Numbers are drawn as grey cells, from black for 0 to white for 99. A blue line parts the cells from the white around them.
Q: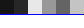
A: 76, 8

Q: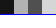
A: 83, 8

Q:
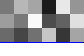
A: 58, 41

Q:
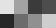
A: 30, 15

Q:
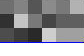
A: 69, 30

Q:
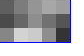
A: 61, 52
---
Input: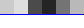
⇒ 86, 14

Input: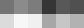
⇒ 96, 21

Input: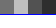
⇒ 74, 18

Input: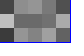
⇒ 74, 23

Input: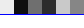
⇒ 92, 6

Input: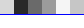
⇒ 95, 16

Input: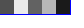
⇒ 91, 10

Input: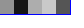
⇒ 78, 8

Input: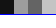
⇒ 76, 7

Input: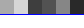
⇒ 83, 16
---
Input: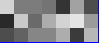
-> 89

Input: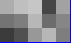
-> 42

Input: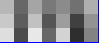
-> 25

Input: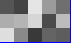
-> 29

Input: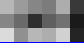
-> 44

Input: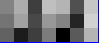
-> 14

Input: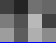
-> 72
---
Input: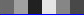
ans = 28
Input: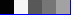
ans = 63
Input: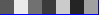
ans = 62
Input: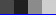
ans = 80
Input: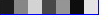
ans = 88
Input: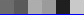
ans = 78
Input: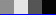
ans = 2
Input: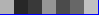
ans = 75
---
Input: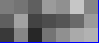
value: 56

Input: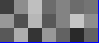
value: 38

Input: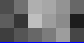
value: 48

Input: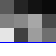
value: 25

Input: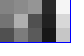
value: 35

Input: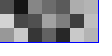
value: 15

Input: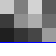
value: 20
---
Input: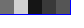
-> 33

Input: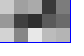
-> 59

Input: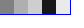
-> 68

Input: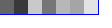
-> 64

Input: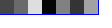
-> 41

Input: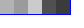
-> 60

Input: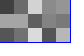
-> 51
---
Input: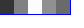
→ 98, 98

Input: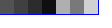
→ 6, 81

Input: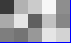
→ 37, 96

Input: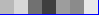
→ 24, 90

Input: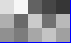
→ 79, 96

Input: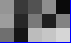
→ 47, 83
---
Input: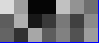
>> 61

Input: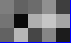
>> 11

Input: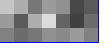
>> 50

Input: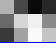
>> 76

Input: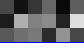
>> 28

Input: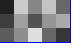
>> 21

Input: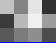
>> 30

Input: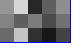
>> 26

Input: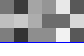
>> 34

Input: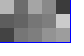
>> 61
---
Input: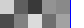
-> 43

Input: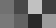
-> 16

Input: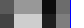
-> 12

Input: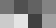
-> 25

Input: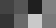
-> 78

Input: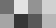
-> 34

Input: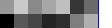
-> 49

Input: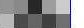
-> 25
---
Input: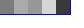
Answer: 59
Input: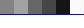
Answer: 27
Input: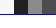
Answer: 13
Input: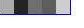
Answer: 43
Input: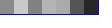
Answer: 66
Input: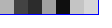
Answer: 6
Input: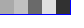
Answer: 41
